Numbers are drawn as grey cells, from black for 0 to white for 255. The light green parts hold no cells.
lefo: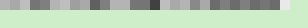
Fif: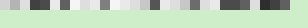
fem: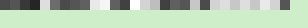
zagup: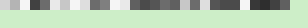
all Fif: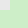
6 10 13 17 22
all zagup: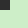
27
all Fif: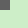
7 25 29
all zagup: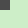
15 23 24
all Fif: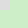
3 9 14 18 21 26

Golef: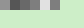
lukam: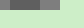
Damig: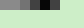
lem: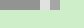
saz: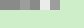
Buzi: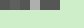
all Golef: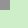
1
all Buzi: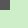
1 3 5 6
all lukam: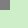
1 5 6
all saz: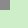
1 2 4
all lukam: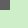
2 3 4
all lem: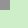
1 2 3 4
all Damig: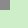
1 2

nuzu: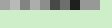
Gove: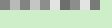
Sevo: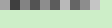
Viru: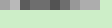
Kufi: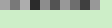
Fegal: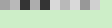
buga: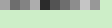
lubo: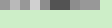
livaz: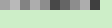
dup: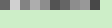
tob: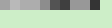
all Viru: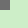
4 5 7
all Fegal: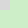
6 8
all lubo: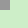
1 3 9 10

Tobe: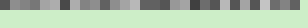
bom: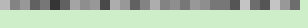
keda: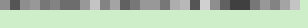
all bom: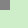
2 15 17
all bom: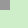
3 10 13 20 29
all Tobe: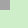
5 13 19 25

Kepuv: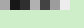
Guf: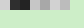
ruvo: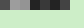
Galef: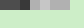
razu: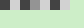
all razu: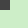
1 3 6
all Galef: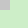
5
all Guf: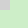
1 6
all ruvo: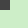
7
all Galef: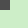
1 2

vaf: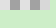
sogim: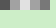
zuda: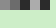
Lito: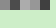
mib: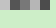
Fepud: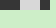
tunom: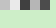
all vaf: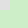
1 3
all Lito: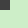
5
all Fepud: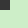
1 2 5
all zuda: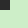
3 5
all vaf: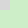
5
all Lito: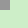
4
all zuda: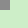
1

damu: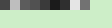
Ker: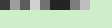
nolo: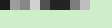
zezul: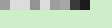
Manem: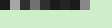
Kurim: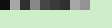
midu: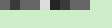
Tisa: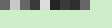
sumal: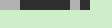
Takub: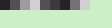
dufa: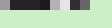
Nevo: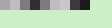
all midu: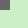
1 3 4 8 9
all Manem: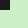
1 6 8
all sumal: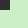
3 4 5 6 7 9
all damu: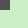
4
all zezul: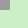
1 6
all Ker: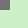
5
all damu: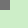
9

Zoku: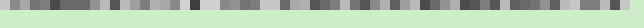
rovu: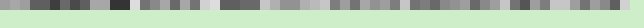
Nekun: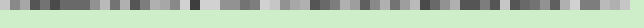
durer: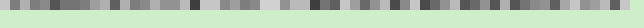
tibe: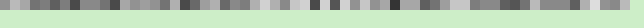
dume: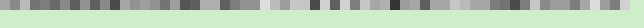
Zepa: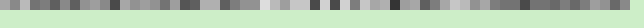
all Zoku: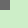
7 8 9 29 33 44 53
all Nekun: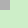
13 16 31 35 39 46 57 62
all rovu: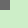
7 18 25 26 44 48
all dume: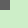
8 10 20 23 34 43

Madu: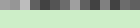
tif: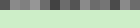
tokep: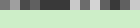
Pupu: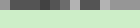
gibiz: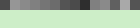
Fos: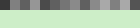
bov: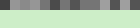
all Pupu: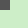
2 3 4 6 9 10
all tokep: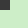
5 6 7 12
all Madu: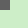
4 9 14
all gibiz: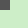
7 14
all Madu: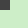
5 10 12

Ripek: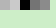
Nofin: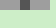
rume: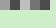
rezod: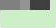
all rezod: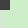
4 5
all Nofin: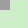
1 2 4 5

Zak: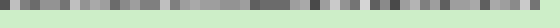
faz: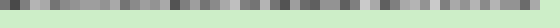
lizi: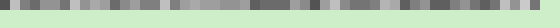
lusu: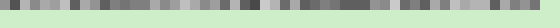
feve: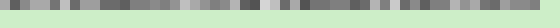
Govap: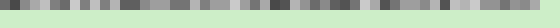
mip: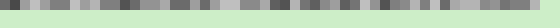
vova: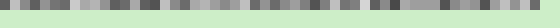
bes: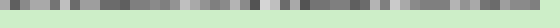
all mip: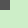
13 29 39
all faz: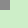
7 14 22 49

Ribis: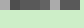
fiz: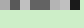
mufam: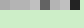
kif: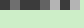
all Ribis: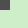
2
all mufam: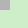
2 3 6
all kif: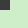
1 3 4 7
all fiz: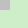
3 7
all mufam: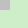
4 7
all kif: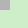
6 8

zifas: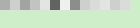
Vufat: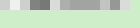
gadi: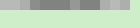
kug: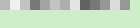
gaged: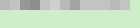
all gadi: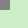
5 6 7 9 10
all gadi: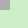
3 11 13
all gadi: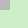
1 2 12
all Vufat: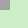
8 9 10
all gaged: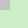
2 5 9 10 11 13
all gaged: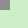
4
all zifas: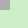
1

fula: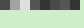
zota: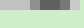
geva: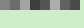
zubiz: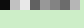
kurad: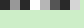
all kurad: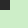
1 3 7
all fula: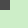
1 6
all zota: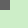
5 6

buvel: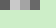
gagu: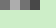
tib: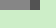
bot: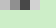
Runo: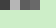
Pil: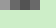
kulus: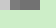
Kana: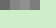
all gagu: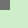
1 3
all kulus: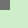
3 4
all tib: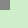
1 2 3
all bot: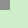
2
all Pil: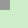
1
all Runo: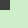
1

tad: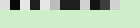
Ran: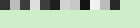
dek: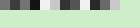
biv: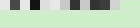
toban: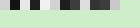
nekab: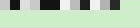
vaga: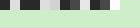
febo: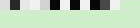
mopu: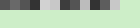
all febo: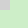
5
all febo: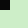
6 8 10

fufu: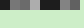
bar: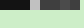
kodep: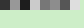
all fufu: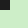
1 5 6
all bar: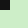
1 2 3
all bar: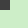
5 6 8
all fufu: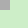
4

